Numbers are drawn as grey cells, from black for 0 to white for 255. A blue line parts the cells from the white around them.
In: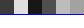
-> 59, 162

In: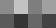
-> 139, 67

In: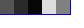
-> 84, 128

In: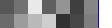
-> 87, 126

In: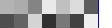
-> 179, 239

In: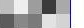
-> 189, 211

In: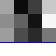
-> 165, 120

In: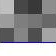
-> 190, 164
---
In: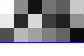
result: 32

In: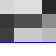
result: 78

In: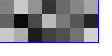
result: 86

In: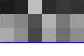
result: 119

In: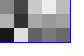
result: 154

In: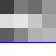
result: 199
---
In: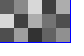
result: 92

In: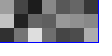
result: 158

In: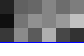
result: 35

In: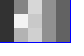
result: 50

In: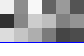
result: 240

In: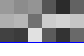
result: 154

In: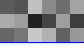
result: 91

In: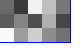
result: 106
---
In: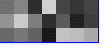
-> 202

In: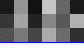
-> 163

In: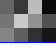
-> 202

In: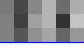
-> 63

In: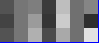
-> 118

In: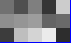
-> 149
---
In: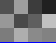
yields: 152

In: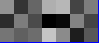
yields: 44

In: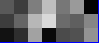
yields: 61

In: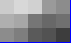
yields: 175

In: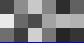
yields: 233

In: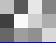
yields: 63

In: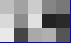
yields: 217

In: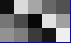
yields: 118

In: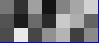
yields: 83
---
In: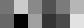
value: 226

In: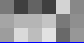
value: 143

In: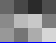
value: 124

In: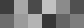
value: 125

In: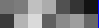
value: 104

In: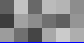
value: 149

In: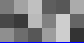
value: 101

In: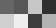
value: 179

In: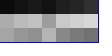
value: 215
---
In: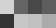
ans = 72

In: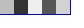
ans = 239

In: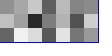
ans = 200

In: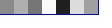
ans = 117

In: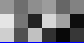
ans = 142

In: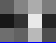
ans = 172

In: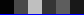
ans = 191

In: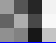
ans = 38
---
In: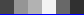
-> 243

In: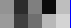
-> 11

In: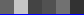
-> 81

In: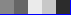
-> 200

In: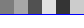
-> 225

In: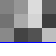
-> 98
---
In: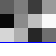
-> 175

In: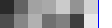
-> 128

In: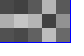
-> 97

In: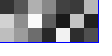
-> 242

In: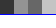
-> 147

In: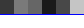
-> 26
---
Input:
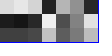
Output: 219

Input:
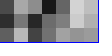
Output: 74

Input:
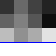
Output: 50

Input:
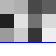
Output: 183

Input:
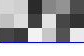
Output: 213

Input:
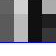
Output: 98

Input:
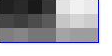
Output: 33
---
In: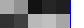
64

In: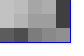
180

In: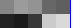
26

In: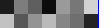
87

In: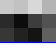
12

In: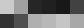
79
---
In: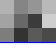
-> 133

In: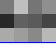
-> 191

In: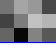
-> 165

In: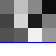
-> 191

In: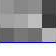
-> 135

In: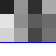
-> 148

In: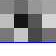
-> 107

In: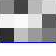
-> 67
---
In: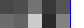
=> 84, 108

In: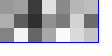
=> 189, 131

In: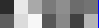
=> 115, 94

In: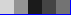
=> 115, 214

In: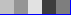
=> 126, 193

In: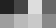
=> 103, 158

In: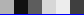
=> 63, 178

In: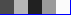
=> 251, 75

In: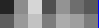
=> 88, 94

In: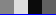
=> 96, 133
